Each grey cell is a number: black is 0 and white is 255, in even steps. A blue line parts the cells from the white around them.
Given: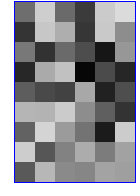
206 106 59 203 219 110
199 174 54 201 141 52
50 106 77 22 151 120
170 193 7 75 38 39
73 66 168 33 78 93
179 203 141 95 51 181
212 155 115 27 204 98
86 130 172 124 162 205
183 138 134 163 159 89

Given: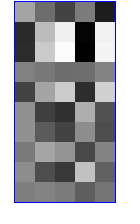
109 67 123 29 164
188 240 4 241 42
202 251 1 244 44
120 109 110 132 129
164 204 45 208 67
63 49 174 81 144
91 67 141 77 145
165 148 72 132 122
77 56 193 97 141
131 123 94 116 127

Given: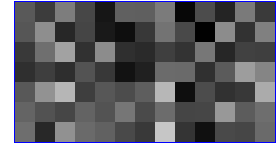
60 125 71 22 96 95 123 7 76 36 122 58 89
142 39 69 25 14 56 115 73 1 140 50 128 86
111 162 49 140 47 42 63 51 119 38 65 63 57
62 46 83 56 18 32 107 106 48 91 157 133 47
146 182 62 87 76 94 183 14 76 49 56 171 88
82 70 99 83 118 74 108 69 70 152 92 110 100
40 145 106 97 73 57 198 52 16 73 70 106 110

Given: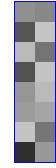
136 144
197 85
116 186
196 82
186 150
165 156
118 196
153 45

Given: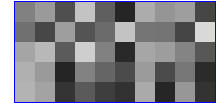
154 79 195 95 37 172 149 158 70 129
71 158 84 107 195 117 116 69 217 112
184 91 206 129 41 166 157 132 87 165
154 37 130 101 75 155 75 119 43 176
163 52 90 62 50 170 38 151 51 179

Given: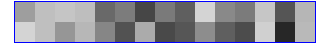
191 197 190 105 124 70 122 95 212 137 123 198 85 182 158
191 150 183 134 82 171 73 86 141 95 76 208 39 185 212

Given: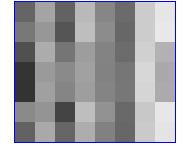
164 98 185 134 107 204 230 101
151 85 190 140 103 204 232 120
172 117 157 131 108 208 178 80
154 138 161 130 118 215 169 52
160 133 158 132 119 213 171 51
148 68 190 146 105 200 231 138
169 102 173 129 103 202 228 98

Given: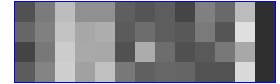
123 189 144 144 95 85 93 69 128 105 188 47 81
128 195 167 174 91 109 93 88 122 86 223 47 102
120 204 169 168 81 172 109 80 89 120 168 47 68
132 207 161 192 120 96 103 101 83 82 218 47 92

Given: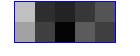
46 35 55 84 192
64 4 91 63 162
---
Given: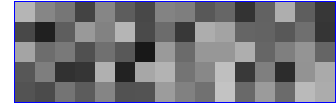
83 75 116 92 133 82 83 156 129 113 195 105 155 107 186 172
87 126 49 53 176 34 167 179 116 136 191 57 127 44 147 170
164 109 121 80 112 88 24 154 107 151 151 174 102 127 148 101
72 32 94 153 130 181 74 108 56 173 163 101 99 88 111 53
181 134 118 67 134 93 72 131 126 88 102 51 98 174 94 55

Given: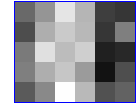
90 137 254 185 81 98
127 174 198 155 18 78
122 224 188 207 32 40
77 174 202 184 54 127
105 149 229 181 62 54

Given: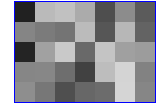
142 119 79 103 108 213 134
134 135 110 65 189 212 130
36 161 201 105 196 160 156
133 123 116 187 86 183 99
33 186 193 171 78 140 91

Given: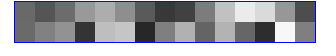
106 129 146 52 190 197 39 127 177 100 179 102 45 247 127
105 85 108 153 173 142 90 56 65 124 193 235 218 151 77

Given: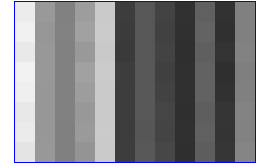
228 152 128 148 202 60 88 71 47 93 54 133
235 151 128 154 203 60 86 68 48 96 52 130
232 151 129 152 202 60 87 69 47 94 53 131
239 151 129 157 202 61 88 66 48 98 49 128
242 152 129 161 203 61 87 64 48 98 47 127
233 152 129 153 201 58 87 67 47 95 51 130
240 150 130 161 203 59 87 65 48 99 48 128
236 153 129 157 202 61 87 67 49 96 50 128

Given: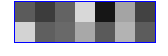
211 95 105 168 90 179 92
91 60 99 216 22 164 66
